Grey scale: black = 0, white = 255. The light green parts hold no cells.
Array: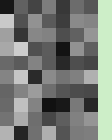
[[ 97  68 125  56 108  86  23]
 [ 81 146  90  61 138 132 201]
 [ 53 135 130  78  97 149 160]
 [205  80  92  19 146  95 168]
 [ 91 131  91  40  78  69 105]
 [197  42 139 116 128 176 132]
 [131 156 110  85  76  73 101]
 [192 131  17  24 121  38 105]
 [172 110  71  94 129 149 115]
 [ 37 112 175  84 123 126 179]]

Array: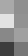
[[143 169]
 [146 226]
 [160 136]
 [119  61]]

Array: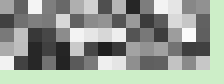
[[ 98 244 126 104 175 209  79 182  38 125 243 229 135 145 165]
 [113 127 122 216  97 139 147  84 154  59  91 217 198  97  65]
 [192  56  71 140 243 230 215 238  84 120  61 157 250  95 121]
 [190  39  64  37 202  71  31  57 163 146 161 115  62  64 171]
 [ 66  39 114  35  90 122 239 229 143  95  97 195 138 199 242]]

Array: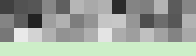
[[ 82  86 135  95 182 169 177  43 132 127 179  91 134  64]
 [ 93  34 159 177 125 148 197 199 150  77 109  87 178 132]
 [233 211 176 146 151 175 228 172 158 192 162 131 168 119]]

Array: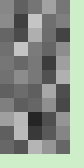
[[ 96 117 162 118 135]
 [ 64 197 111 127 139]
 [ 75 175 109  67 101]
 [196 123 101 141 112]
 [104 120  60 159 118]
 [140 120  81 176 113]
 [108  95 167  78  96]
 [ 94 102 143  72 127]
 [184  37  79 149 159]
 [186  57  89 133  95]
 [ 85 181 149 102 103]]

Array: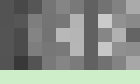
[[ 72  86 117 133 121  97 114 130 170  83]
 [ 86 126 116 119 179  97 202 145 137  83]
 [ 75 132 115 184 181  97 134 177 100  84]
 [ 75 126 119 121 182  97 199 144 141  84]
 [ 56  83 121 133 123  97 113 131 167  83]]
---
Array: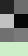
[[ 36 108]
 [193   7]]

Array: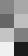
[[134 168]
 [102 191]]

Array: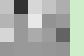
[[195  49]
 [180 153]]

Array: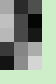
[[168  42]
 [192  72]]

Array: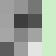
[[160 148]
 [162  61]]

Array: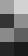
[[162 210]
 [ 53 143]]

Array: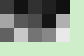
[[ 58  18]
 [166  89]]

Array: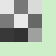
[[230 120]
 [122 233]]
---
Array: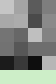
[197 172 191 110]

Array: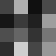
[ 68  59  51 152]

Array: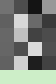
[114 216  66  80]

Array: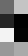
[107   1]

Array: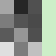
[166  84  79]

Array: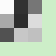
[251  45 192]

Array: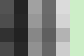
[ 83  39 135 103]

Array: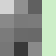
[211 122 105]
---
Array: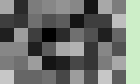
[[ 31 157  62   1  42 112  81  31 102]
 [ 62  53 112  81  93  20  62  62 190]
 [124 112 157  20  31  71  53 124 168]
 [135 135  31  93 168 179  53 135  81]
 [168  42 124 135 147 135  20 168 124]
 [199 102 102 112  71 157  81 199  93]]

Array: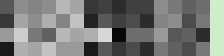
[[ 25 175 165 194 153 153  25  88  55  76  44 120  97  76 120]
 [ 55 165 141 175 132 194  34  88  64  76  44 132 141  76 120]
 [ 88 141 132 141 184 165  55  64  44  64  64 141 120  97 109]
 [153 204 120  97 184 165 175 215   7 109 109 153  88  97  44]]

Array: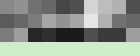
[[ 91 103 124 166 146 166 230 177 113 103]
 [124 157  38  48  27  27  79  58  58 157]
 [136 146 113 103  70  79 212 189 177  79]]

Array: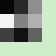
[[  6  41 143]
 [ 63  17  98]
 [242 131 176]]

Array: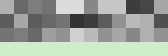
[[ 92 167  92 104 116  50  61  92 146 186 176  80]
 [116 125 104 158 146 208 186 146 167 135 176 146]
 [176 104 125 116 220 220 135 198 198  61  70 167]]

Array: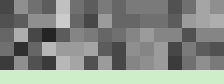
[[ 59 143  81  59 183 165  81 155  71 133 143 155  59 112 143 122]
 [ 71 143 112  92 192 112  92 122 102 122 122 122  81 112 165 143]
 [ 81  92 143 143 204 102  71 155 102 102 112 112  92 155 165 174]
 [102 174  71  36  92 133 122 102 112 133 155 133 133  81 133 133]
 [112  47 102 183 155 155 165  92  71 143 133 155  71 122  92  81]]

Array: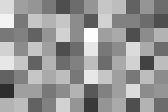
[[ 46 159 159 120 140 179  88 129 159 219 140 149]
 [ 98 129 198 170 189 120 231 198 159 120 189 140]
 [120 129  98 149 210 140 254 159 170  78 140 179]
 [179 189  98 129 210 149  57 149 170  78 179 108]
 [210 140 198 159  78 108 231 120 140 219 170 108]
 [219 159 149 120  78 108 149 198 189  98 149 108]
 [231 198  98 179 108 129 189 108 170 210  66 189]
 [243 120 198 179 198 140  88 210 129 129 108  78]]

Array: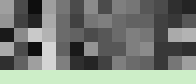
[[ 25 139 201 179 107  98  75  87 107 127 118  65 170 179]
 [ 47  98 159 212 127  47  36  65 127 107  98  56 118 159]
 [148  65  36 170 107  65 118 127 107  98  98  65  56  87]
 [159  75  14 159 118  75 139  75 127 118  87  75  47  36]
 [170  75  14 212  98  25 148  87  87 127 139  56  56  47]]

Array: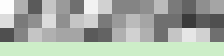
[[ 79 132 197 176 165 165  90  99 176 209 176 111 197 230 209 111]
 [220 122 143 220 143 197 209 122 154 187 165 111 111  58  90  79]
 [253 176  90 197 154 111 242 209 132 132 143 187 122  99 143 165]]
